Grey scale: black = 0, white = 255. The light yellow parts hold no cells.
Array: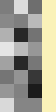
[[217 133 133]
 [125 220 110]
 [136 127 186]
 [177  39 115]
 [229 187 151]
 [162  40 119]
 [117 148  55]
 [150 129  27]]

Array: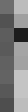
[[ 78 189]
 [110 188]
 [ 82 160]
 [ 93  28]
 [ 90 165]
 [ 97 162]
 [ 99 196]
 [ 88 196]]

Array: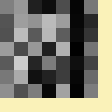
[[143  80 125   8 162   3 125]
 [128 152  32  13  77   5 119]
 [ 84 158 147 186 157   7  39]
 [ 81 188  90 183  93  11  53]
 [156  74 152  31 177   1 116]
 [ 90 204  37 124  59  15  67]
 [120 171  17  34  61   7 106]]

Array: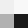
[[177  26]
 [239 248]]

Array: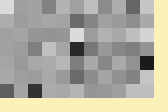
[[ 95 164  50 171 168 180 150 152 159 190 190]
 [218 159 162 130 178 160 189 139 173 101 197]
 [173 156 162 166 163 106 133 160 154 142 169]
 [161 164 150 148 150 219 156 177 169 190 211]
 [161 156 127 192 165  40 120 152 135 127 147]
 [165 153 168 171 182 126 169 135 169 146  27]
 [169 159 156 169 153 106 140 164 145 131 197]]

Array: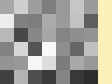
[[ 64 180  78  60 132  56  45]
 [167 206 157 125 153 198 154]
 [237 128 125 171 155 194  94]
 [185  72 135 167 133 143 148]
 [130 214  84 249 142 102 191]
 [148 152 246 221 124 169 151]]
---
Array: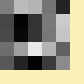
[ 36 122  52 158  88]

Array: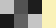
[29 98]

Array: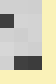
[207 212 209]

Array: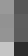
[ 87 146]

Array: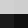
[206  28]

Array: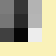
[179  41  64]

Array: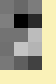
[124   1 115]

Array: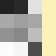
[226 159 146]

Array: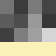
[ 68 153 126]
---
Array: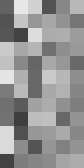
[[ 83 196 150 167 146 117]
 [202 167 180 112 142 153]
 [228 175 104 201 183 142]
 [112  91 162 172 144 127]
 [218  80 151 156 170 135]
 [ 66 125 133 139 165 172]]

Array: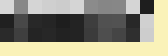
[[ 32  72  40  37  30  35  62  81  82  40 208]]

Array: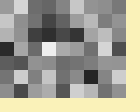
[[198 143 114  69  98 157 185 125 147]
 [ 42 167 107 238 170 156 112 213  78]
 [116 205 128 196 113 138  37 133 205]]

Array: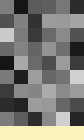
[[ 81 129  49 156 154 165]
 [105 131 101 147 111  26]
 [122  30 157 103 115 208]
 [ 43  34 156 153 102  75]]

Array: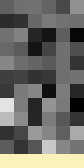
[[ 43  50 103 121 113 111]
 [104  91  20  69 112  79]
 [ 63  66  50  55 111 114]
 [227 124  36 148 121   1]
 [ 49  70 154 134  96 170]]

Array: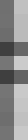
[[113 187]
 [ 63 103]
 [ 63 100]
 [114 197]
 [116 200]]

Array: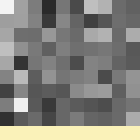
[[158 160 130  57 135 100  64  85 110 103]
 [191 144 121  96 127 111 114 119 109  88]
 [131 186  93 147 117 124 130  75 121 148]
 [125 239  89  57 103  91  84  77 105 116]]
